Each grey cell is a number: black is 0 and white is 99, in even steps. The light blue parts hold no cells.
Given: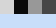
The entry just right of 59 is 27
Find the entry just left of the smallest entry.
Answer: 83
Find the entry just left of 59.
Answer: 4

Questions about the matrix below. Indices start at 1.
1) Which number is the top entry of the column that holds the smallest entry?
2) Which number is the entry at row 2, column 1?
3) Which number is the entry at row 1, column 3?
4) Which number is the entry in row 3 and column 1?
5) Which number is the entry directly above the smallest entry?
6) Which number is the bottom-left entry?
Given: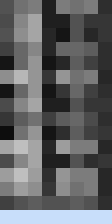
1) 32
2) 29
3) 48
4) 32
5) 21
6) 25

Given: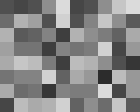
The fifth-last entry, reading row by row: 38
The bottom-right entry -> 35
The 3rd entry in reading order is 31
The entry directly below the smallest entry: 85
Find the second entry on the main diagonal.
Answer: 69
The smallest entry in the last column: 21
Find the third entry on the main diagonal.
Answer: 38
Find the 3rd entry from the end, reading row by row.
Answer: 42
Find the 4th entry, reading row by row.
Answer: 55
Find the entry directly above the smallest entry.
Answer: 55
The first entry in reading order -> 31
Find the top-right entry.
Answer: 85
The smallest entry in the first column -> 27
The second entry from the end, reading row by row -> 77
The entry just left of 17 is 59

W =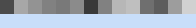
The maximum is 81
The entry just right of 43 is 36

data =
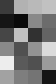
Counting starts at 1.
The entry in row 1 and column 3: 72
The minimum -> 4
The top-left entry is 23
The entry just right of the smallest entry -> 53
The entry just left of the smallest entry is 8
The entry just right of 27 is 75
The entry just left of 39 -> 19

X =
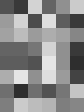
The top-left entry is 32
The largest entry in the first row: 82
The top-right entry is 79
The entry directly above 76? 26
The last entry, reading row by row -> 52
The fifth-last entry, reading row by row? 79
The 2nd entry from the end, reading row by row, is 49
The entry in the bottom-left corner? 49
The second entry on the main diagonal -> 82

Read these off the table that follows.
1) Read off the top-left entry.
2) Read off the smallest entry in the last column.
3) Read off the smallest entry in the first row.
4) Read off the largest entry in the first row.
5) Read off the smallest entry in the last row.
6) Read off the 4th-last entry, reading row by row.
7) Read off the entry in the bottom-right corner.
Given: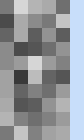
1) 47
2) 33
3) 43
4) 83
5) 47
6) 76
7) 66

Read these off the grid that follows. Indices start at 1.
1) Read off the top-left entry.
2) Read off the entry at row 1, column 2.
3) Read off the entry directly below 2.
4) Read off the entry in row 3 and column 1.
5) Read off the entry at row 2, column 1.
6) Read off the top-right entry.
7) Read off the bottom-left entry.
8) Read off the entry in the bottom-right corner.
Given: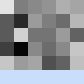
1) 88
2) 49
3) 60
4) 35
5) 35
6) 64
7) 77
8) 74

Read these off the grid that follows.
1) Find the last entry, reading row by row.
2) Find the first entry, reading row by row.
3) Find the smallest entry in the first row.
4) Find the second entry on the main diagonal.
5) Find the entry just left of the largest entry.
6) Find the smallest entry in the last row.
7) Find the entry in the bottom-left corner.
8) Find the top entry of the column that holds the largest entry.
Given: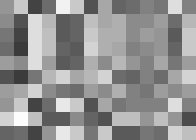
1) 74
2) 58
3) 26
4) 32
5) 82
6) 26
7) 39
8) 78

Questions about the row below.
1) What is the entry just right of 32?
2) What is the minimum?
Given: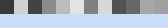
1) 40
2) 22

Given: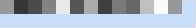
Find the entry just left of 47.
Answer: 25
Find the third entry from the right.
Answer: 74
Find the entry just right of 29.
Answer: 51
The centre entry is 66

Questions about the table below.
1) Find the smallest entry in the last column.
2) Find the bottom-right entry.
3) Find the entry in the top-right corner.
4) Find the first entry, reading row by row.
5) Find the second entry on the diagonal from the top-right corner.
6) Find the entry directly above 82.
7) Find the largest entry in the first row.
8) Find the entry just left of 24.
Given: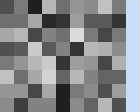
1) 20
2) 31
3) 47
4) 31
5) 35
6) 79
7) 75
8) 54

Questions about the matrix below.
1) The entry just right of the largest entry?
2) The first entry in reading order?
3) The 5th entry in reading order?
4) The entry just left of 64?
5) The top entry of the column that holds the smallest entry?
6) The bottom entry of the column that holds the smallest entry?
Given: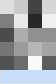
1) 36
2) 86
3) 49
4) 71
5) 26
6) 97
